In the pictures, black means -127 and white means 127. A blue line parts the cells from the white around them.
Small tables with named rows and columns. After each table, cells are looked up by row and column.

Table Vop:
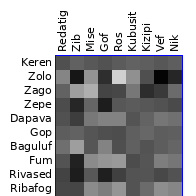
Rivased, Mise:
-39
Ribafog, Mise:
11
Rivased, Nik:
-45
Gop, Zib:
-29
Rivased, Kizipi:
-43
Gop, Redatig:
-34
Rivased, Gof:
-96
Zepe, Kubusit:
-36
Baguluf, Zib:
30
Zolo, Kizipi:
-48
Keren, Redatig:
-47
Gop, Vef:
-34
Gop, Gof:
-48
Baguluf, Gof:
3
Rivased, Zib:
-98
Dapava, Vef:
-9
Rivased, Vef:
-55
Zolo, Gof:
-81
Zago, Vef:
-69
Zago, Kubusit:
-8
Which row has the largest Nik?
Ribafog

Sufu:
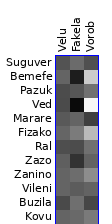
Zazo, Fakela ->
-77
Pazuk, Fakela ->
-41
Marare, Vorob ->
-64
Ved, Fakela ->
-117
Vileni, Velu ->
-27
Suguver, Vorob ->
-47
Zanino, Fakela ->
-18
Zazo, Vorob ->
-29
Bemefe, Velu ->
-27
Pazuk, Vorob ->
-14
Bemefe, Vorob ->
75
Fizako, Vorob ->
58
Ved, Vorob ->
118
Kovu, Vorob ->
-5
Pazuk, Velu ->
-51
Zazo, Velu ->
-32
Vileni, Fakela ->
-35
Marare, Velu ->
-38
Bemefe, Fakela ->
-98
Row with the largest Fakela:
Fizako

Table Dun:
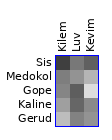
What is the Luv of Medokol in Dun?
19
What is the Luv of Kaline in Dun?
-25
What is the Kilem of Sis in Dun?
-64
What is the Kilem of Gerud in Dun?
61
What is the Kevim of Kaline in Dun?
10
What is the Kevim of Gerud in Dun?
19
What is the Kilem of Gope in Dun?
5
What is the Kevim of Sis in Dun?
-31
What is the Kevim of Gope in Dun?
93
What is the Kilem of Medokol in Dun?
-1
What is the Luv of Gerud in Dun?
2
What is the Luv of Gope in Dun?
-33
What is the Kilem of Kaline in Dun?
31
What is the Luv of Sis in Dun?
-7
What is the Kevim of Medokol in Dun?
53
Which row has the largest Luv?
Medokol

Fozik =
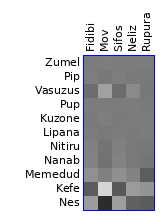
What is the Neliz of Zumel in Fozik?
-3
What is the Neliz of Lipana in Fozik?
-5
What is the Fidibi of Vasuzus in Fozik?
-18
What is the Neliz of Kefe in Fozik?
27
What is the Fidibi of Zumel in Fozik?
-4
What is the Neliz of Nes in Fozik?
-30
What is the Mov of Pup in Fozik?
-3
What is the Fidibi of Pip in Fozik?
-2
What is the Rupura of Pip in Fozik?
-6
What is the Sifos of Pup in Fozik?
-3
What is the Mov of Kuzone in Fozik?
-1
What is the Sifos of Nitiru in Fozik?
0
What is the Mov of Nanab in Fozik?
-13
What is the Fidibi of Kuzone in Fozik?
-5
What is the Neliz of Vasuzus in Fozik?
10
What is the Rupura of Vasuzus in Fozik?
-7
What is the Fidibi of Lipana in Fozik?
-3
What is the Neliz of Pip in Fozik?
-5
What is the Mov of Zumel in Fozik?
-2

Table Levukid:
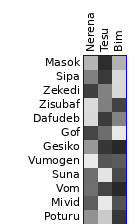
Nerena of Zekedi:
-63
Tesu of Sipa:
-69
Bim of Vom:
-87
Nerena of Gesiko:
23
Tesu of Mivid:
103
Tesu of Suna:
100
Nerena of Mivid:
-34
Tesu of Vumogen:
-42
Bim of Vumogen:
-36
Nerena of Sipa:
0
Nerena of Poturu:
18
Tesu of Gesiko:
-73

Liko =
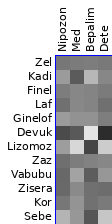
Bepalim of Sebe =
-41
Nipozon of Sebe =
52
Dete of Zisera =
-18
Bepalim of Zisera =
-15
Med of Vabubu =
35
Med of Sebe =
23

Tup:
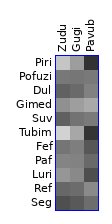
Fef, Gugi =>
-1
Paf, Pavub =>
-22
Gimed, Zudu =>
16
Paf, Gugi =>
2
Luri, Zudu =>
22
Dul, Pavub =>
1
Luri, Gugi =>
9
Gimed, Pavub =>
41
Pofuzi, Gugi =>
-9
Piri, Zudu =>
69
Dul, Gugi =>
-21
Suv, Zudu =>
-31
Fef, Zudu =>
-10
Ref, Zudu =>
-24
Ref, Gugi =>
-19

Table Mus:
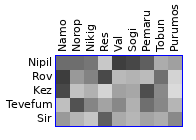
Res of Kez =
84
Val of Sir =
42
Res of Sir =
-32
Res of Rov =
-54
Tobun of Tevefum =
7
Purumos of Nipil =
32
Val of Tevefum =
8
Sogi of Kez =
39
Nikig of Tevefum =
5
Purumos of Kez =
90
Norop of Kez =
66
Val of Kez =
33
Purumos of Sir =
9
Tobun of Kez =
9
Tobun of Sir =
45
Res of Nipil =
72
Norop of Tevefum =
-45

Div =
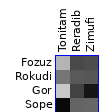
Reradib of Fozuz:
-54
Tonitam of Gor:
71
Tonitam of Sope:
-118
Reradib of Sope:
-27
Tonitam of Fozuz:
52
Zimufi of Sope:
-25
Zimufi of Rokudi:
-41
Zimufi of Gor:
-105
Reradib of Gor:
-61
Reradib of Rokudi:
-38
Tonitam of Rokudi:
-10
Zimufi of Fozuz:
-50

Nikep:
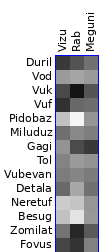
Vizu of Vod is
27
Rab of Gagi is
-52
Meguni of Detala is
-15
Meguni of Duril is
-14
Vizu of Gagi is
19
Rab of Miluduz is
9
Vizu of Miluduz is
-16
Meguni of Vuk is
-42
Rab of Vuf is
-23
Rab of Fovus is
-76
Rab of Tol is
26

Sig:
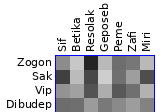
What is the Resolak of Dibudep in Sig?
27
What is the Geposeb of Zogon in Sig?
57
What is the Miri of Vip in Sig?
50
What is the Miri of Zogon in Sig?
57
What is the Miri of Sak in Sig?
-49
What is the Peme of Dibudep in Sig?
10
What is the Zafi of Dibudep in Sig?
29
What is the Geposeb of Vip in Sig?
45
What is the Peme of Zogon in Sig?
-17
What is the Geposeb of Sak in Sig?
78
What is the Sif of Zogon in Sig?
12
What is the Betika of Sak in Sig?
59
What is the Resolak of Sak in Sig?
-56
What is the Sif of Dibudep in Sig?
-18
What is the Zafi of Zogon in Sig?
-8
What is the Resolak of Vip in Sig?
-44
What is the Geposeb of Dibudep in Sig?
-6
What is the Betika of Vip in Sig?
33
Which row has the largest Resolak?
Dibudep

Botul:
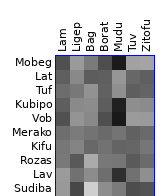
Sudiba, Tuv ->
-50
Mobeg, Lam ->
-47
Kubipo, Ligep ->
10
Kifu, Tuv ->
-25
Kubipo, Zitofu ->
11
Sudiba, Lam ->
25
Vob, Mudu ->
-102

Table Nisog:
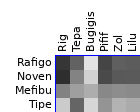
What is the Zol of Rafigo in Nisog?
-32
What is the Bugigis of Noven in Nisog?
82
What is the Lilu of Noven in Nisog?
-37
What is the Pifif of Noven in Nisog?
-53
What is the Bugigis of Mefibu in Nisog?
45
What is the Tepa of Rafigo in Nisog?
-29
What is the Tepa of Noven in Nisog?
3
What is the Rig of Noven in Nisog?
-81
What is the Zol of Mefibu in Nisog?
13
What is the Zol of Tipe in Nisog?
51
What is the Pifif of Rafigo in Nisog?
-58
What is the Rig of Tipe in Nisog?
75
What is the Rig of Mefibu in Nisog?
2
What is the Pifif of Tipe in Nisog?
20
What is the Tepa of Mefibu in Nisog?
31
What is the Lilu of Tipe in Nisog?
43
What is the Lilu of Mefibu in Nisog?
10
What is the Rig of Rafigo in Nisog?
-73
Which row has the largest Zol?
Tipe

